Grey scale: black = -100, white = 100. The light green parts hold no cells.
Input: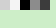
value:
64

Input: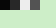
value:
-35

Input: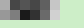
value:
55

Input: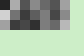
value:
44

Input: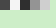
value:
62

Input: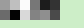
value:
70

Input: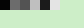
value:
50

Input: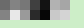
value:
66
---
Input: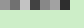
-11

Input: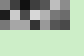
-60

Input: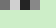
7

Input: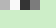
43

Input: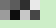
-45

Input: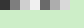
-1

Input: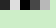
-44

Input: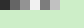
-2

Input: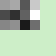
-42

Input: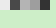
24
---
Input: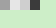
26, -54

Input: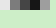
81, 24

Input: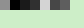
13, -26

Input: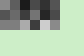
8, 8

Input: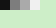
-86, 88

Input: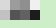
70, -78

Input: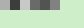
37, 1

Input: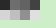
-68, 76
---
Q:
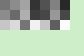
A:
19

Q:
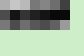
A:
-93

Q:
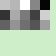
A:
-50

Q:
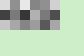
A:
-4

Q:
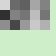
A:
48

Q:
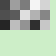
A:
40
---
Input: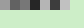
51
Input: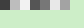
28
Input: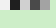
28
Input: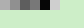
62
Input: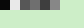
6
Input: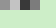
-3
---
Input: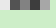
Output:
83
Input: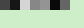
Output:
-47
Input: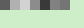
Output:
-27
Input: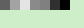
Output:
-25
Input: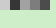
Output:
60
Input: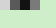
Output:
66
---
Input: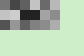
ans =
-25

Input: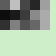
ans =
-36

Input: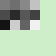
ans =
-22

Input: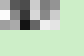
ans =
-85

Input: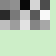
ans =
77

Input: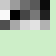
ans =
68

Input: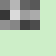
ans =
-50

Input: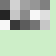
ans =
-28
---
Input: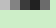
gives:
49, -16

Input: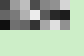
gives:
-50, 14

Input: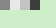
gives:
6, -51

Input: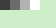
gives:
-52, 100

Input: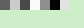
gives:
-25, 78

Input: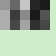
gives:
18, -44
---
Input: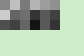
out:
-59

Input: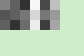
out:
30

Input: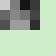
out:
-64

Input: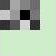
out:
-62

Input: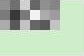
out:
53

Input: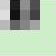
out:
28
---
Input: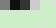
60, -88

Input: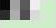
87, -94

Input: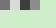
71, -52

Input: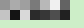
88, -84

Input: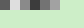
74, -53

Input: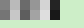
74, -81

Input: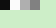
97, -90

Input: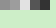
77, -60

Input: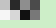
93, -87
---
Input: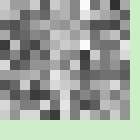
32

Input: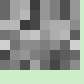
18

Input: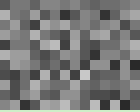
4

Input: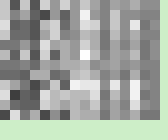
11

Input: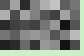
-8

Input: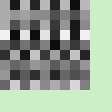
45

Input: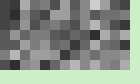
-47

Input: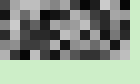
-95

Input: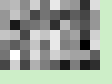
73
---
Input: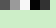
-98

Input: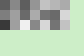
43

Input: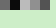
13

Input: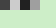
-74

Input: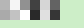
68

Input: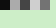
62

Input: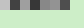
15

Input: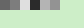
41

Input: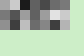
-15
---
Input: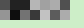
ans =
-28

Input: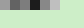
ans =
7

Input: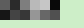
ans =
-19

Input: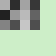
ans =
55

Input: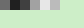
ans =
81

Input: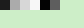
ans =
-98

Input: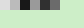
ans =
-62

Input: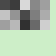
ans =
-18
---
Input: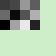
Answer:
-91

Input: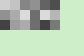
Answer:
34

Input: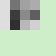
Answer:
-53

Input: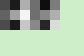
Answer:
27

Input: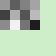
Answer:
37

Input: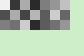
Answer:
35

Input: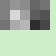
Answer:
69

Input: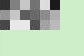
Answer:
55

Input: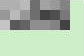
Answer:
46

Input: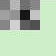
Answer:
15
